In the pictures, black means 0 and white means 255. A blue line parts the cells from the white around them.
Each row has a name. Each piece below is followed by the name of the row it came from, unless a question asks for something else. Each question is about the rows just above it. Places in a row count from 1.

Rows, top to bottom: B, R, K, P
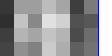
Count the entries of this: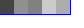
5
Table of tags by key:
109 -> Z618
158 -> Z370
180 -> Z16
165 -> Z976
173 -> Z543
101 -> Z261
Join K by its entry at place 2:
Z16
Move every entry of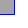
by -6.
159
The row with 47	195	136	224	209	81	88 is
R
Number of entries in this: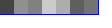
7
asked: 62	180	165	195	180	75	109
K
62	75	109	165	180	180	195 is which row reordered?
K

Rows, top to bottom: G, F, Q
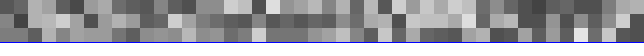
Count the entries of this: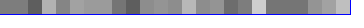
25
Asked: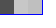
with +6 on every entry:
86	205	197
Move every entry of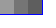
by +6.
161	123	100
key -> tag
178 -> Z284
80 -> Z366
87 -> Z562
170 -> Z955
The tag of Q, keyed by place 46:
Z366
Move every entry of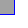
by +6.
168
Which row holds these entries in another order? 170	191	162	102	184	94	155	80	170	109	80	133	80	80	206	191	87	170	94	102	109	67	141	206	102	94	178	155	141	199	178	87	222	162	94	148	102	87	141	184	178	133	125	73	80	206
G
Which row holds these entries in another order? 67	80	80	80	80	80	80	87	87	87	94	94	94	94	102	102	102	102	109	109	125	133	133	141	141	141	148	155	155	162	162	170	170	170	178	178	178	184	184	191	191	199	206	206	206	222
F

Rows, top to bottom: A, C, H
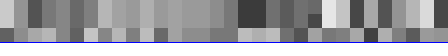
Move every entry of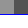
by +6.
154	89
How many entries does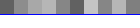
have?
10

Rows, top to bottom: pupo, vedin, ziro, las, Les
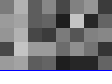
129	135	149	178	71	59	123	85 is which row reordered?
ziro
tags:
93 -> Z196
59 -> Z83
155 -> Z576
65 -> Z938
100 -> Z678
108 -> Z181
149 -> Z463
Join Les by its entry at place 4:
Z678
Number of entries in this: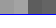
4
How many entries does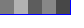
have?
5
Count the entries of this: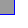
1

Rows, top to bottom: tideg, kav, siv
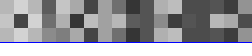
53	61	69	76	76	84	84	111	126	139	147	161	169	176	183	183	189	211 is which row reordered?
siv
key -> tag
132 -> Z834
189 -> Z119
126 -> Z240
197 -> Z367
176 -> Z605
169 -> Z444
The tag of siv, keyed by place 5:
Z240
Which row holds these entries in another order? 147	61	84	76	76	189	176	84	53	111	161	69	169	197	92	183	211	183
tideg
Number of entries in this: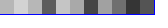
11
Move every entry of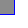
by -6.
133
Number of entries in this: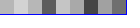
9
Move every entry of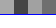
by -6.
163	63	155	105

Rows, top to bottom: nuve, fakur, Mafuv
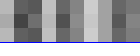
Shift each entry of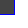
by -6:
62
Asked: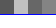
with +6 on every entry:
94	198	109	138
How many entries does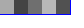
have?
5
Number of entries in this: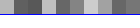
10

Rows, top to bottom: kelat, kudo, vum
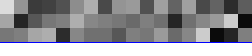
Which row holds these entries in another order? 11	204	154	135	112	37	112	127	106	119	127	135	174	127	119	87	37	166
kudo
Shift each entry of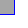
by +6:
172
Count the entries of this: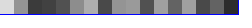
17
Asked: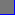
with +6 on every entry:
125
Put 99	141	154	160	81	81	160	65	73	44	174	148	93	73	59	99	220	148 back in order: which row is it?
kelat
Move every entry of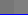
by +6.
125	133

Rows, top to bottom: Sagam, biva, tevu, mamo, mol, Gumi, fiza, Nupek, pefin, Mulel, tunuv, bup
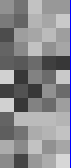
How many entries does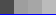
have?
4
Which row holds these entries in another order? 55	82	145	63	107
fiza
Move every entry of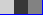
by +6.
215	61	136
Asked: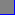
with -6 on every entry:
124
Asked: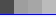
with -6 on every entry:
70	152	160	181
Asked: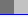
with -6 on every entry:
109	188

